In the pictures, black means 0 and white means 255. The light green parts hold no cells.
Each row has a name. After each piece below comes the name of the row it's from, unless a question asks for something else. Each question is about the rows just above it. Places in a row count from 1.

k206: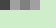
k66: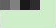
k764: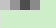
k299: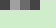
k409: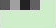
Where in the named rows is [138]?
k764, 4
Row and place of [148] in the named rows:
k764, 2
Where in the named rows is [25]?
k66, 3
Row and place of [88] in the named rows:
k409, 1

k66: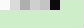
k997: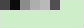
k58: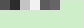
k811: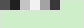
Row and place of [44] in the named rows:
k58, 2
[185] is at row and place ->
k997, 5
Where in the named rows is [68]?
k997, 1

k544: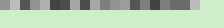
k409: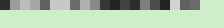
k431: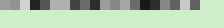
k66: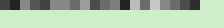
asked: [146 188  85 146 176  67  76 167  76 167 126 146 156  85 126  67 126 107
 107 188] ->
k544
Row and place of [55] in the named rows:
k409, 11
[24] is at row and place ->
k431, 15

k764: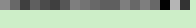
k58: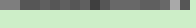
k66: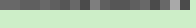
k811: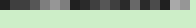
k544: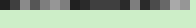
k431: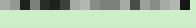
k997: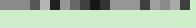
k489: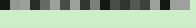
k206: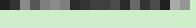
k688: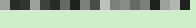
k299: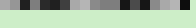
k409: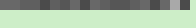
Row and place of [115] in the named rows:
k764, 9
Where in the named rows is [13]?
k299, 19

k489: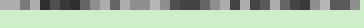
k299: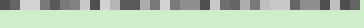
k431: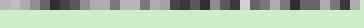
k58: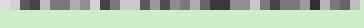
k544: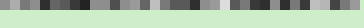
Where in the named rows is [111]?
k299, 23
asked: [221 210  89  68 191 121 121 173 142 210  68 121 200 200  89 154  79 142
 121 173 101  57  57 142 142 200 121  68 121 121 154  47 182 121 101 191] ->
k58
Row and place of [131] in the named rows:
k299, 8
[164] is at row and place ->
k431, 17

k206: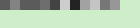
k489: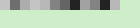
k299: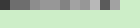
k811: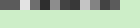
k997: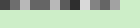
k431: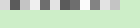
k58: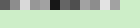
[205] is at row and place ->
k206, 7
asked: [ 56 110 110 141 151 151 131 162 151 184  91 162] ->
k299
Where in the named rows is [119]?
k206, 11
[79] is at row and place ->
k58, 8
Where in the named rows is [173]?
k489, 3

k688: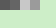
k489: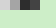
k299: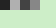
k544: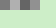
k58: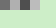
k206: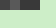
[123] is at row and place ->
k544, 1
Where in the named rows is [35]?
k299, 1
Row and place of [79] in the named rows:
k58, 3

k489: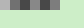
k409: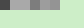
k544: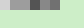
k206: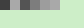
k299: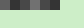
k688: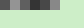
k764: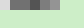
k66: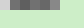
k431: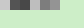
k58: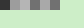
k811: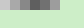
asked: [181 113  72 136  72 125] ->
k489
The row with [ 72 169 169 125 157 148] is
k409
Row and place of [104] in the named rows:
k66, 5
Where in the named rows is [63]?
k206, 1
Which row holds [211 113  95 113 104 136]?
k66
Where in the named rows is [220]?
k764, 1

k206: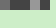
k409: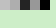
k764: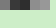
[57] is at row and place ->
k764, 2
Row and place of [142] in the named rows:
k764, 4
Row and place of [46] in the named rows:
k764, 3

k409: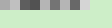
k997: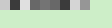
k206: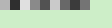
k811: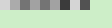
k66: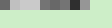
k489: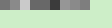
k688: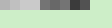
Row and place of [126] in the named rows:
k489, 9
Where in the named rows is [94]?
k409, 3
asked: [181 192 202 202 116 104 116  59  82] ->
k688

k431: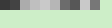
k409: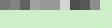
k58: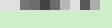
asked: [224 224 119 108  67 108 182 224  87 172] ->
k58
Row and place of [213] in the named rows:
k409, 7
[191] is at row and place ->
k431, 4
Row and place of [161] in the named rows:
k409, 4
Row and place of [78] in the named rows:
k409, 8

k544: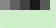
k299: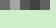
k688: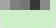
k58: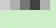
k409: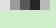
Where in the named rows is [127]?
k688, 2
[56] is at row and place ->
k688, 4
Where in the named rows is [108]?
k299, 1
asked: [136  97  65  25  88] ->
k544
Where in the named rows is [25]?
k544, 4
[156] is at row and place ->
k409, 2

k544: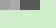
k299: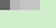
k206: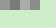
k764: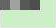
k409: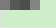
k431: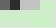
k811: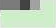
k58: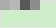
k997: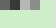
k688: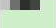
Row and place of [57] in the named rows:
k997, 2
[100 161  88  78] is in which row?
k764
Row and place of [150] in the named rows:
k206, 1
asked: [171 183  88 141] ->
k58
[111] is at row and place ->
k688, 2
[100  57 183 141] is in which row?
k997
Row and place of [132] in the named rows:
k409, 4

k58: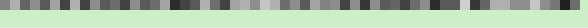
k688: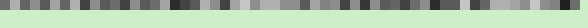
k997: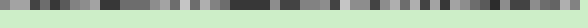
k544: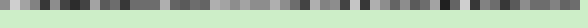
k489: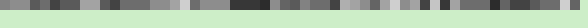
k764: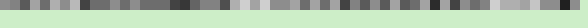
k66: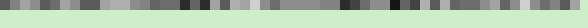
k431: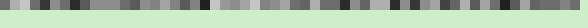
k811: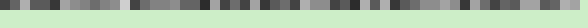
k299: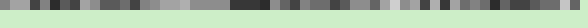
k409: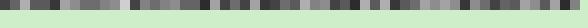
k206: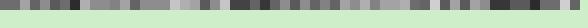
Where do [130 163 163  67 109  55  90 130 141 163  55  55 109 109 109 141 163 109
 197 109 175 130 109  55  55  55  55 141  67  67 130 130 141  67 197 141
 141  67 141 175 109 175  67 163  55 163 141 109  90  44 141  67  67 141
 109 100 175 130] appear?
k997
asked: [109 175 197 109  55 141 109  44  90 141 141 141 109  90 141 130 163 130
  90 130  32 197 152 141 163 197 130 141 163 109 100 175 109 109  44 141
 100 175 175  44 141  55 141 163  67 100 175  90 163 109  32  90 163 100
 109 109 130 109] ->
k431
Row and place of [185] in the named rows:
k764, 8
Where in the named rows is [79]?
k764, 23
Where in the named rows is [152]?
k431, 23
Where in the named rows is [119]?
k58, 56

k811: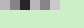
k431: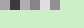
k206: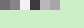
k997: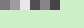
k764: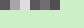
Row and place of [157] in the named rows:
k997, 2
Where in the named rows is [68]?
k997, 6
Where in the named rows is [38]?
k811, 3
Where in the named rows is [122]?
k997, 1
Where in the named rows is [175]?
k431, 3

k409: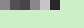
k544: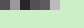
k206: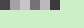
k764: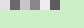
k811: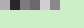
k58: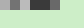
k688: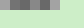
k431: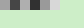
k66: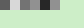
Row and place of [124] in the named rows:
k811, 3
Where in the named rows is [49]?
k431, 4
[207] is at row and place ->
k811, 5

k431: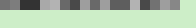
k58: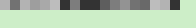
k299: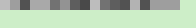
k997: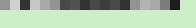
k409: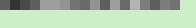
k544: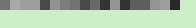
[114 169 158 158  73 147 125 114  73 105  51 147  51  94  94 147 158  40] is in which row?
k544
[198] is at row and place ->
k997, 4
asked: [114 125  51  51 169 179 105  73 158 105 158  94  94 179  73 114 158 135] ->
k431
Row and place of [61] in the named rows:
k997, 11
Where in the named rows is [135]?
k431, 18

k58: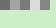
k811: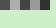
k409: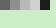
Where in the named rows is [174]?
k811, 2
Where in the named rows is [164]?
k58, 2

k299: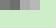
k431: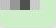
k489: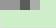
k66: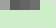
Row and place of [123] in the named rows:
k299, 1
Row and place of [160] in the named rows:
k66, 1
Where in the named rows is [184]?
k299, 4
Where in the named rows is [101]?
k66, 3
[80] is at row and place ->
k431, 3

